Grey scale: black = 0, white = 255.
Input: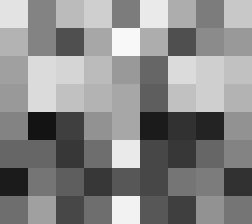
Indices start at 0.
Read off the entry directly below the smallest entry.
102
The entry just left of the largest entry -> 167
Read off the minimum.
19
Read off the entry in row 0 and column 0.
227
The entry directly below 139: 207
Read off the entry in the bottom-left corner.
110
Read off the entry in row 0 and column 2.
187
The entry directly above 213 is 79
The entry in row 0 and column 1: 131
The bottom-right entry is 117
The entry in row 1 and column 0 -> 179
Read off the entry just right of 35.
146
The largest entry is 248
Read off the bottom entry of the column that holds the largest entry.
242
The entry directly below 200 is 153
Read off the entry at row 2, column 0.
160
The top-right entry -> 200

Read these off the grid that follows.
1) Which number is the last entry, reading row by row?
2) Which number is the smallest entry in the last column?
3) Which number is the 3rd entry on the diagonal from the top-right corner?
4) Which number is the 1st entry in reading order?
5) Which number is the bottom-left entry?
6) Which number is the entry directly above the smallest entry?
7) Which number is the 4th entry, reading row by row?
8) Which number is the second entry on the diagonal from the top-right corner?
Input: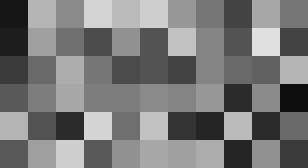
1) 59
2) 14
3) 105
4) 22
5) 89
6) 180
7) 212
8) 224

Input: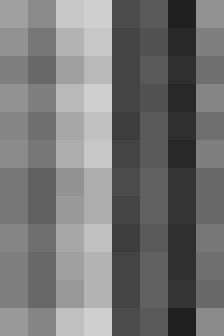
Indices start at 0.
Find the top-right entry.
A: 146
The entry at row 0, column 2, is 199
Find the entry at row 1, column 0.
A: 146
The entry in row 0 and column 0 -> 160
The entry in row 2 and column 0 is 127
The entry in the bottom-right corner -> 139
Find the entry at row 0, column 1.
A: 139
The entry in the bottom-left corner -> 153
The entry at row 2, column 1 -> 104

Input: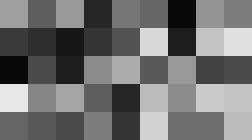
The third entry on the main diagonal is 30
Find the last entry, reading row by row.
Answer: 187
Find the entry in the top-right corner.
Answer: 125
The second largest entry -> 223
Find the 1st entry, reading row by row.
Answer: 159
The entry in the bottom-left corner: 102
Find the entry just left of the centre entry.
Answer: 139
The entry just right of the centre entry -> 89
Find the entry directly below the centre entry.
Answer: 38
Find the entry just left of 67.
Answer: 153
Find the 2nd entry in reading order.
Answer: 95
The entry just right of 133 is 165
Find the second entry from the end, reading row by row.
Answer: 110

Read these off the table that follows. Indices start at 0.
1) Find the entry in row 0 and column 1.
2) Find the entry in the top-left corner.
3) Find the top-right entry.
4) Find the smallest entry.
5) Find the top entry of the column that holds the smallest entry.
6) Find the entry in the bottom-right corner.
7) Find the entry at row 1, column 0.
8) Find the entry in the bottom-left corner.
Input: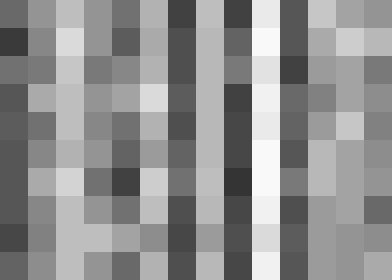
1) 148
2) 105
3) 148
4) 52
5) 65
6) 170
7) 58
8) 99

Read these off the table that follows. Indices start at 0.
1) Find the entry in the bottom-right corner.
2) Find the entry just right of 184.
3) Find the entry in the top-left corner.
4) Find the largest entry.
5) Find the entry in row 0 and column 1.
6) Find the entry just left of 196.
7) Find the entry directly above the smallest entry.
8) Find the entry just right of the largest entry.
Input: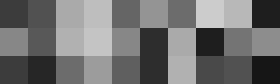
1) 22
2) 30
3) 60
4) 204
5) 81
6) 177
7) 141
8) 184

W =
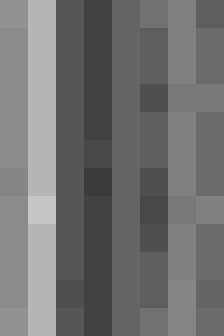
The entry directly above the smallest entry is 72
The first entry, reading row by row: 146
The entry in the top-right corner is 94
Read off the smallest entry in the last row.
66
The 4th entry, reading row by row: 66
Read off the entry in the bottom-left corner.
146
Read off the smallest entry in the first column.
133
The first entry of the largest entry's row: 139
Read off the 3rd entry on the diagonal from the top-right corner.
94
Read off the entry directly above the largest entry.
181
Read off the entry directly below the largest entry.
181
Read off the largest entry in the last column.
127
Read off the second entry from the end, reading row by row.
133
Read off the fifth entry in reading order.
101
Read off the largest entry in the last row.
181
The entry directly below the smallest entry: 66
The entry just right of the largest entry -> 86
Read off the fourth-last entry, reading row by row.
101
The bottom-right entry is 107
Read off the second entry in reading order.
181
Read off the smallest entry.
60
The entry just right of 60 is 101
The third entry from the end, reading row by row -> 113
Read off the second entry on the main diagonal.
181
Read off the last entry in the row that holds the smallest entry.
107
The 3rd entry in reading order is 86

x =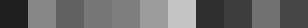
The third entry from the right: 62
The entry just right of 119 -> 127
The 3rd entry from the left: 97

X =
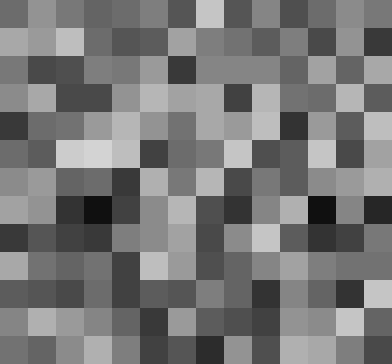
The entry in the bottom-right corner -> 73
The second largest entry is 204
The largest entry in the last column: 197
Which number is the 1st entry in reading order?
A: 108
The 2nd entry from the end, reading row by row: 126
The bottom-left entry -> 114
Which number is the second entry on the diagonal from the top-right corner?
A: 147
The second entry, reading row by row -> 147
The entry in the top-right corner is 120
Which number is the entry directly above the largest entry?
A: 154
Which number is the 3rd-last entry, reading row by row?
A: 168
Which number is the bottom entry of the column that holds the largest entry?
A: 176
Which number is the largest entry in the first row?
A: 197
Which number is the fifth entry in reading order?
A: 108
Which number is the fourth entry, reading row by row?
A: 100
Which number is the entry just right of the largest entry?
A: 190
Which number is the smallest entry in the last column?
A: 38
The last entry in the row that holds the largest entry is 162
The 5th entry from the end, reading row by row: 79
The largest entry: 211
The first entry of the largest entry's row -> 108

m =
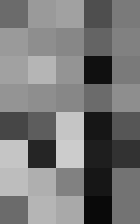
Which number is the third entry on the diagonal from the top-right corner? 148
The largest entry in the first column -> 197
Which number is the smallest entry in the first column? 70
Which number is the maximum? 204
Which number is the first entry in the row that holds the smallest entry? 107
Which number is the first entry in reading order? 107
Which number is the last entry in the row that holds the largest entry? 50
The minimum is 9
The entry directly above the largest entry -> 197
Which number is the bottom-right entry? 115
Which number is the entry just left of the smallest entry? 169
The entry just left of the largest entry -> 37

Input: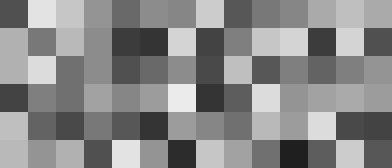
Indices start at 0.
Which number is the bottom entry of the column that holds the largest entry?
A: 44
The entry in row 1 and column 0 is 177
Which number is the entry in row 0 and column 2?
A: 198
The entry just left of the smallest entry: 112
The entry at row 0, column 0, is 80
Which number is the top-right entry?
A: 170
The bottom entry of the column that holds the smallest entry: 31
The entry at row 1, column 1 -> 120
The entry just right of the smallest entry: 93
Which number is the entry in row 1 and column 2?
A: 185
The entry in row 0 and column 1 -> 227
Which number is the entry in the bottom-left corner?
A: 185
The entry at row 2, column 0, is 177
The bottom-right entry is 87
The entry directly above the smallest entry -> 156
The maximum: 235
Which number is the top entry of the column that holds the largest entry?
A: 134
